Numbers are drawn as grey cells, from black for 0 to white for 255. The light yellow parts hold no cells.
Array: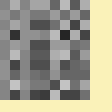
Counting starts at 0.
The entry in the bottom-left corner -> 133
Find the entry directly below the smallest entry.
155
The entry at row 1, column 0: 145
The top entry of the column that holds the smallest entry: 186
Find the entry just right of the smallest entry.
174
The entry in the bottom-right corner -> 112
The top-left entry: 133
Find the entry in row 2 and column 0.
133
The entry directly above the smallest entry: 174
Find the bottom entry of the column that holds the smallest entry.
68
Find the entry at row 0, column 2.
133
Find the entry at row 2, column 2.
145
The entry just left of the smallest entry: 186
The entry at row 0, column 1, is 174
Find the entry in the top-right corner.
174
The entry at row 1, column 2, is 145
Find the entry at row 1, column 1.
121
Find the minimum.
37

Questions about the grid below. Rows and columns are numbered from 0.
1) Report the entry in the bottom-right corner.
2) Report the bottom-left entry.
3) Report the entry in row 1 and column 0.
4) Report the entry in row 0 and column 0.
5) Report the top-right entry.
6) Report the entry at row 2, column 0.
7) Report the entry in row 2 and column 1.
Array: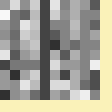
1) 132
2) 48
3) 248
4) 153
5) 89
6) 153
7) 120

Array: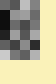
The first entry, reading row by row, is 107
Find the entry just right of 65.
139
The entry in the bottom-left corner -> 202
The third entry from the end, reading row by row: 119
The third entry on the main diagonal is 74
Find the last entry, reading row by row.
178
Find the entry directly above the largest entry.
96
